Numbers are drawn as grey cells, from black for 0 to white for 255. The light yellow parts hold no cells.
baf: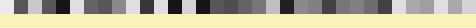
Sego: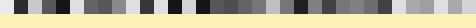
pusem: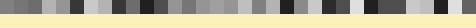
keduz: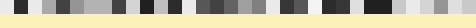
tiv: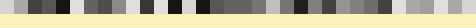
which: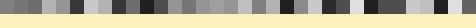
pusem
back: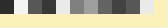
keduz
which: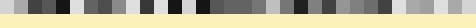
tiv
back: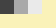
keduz
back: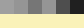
pusem

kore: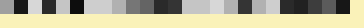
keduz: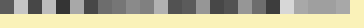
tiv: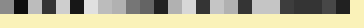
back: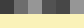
keduz
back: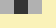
kore
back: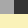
keduz
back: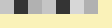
tiv
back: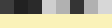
kore
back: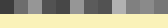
keduz

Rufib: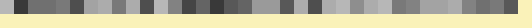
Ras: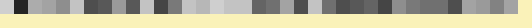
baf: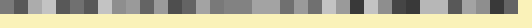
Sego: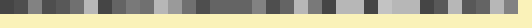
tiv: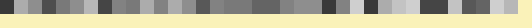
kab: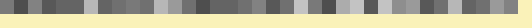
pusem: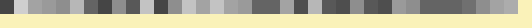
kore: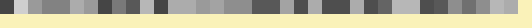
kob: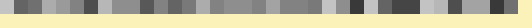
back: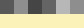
pusem
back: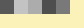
kab
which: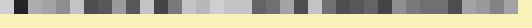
Ras
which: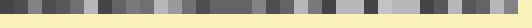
Sego
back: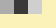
tiv

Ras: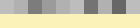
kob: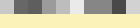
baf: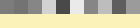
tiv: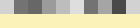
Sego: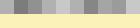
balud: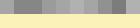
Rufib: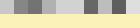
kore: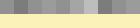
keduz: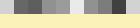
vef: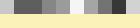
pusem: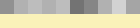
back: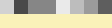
kob
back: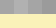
balud

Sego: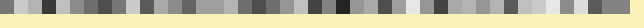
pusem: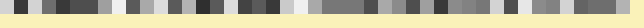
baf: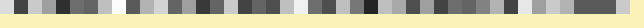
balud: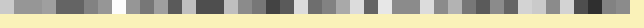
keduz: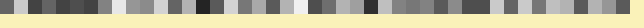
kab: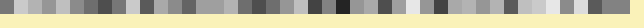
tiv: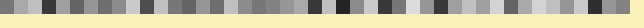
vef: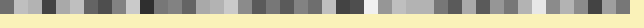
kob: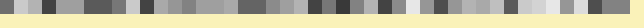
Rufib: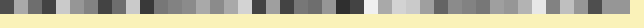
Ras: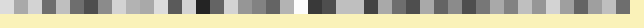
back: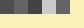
baf
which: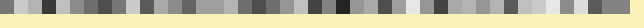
Sego
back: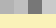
keduz
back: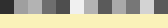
keduz
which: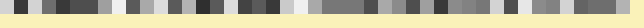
pusem
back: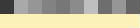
tiv

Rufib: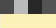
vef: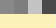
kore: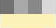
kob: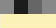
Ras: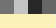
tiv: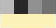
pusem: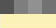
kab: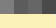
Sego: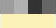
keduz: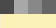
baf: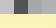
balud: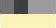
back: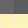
kab
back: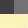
balud
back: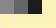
kob
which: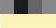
kob

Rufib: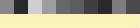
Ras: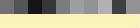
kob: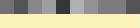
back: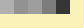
Ras
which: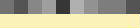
kob
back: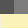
kob
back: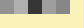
kob

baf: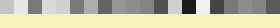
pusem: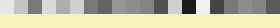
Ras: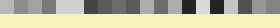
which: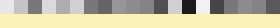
pusem
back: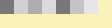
pusem
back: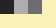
Ras

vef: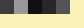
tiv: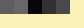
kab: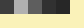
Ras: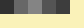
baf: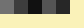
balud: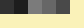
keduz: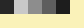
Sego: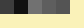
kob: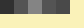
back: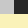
keduz
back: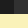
balud
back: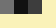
Sego
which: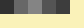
Ras
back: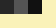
baf
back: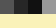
vef

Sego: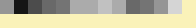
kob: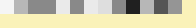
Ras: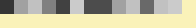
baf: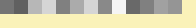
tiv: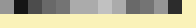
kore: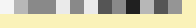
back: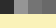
tiv
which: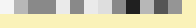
kob

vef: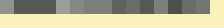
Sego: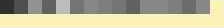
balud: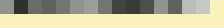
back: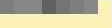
Sego
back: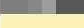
vef
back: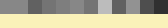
Sego
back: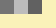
Sego
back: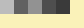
balud
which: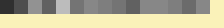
Sego

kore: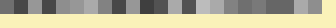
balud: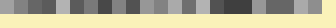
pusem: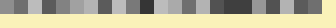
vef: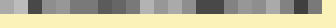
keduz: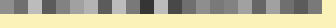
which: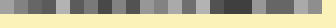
balud
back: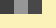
kore
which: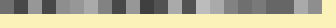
kore
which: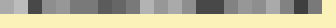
vef

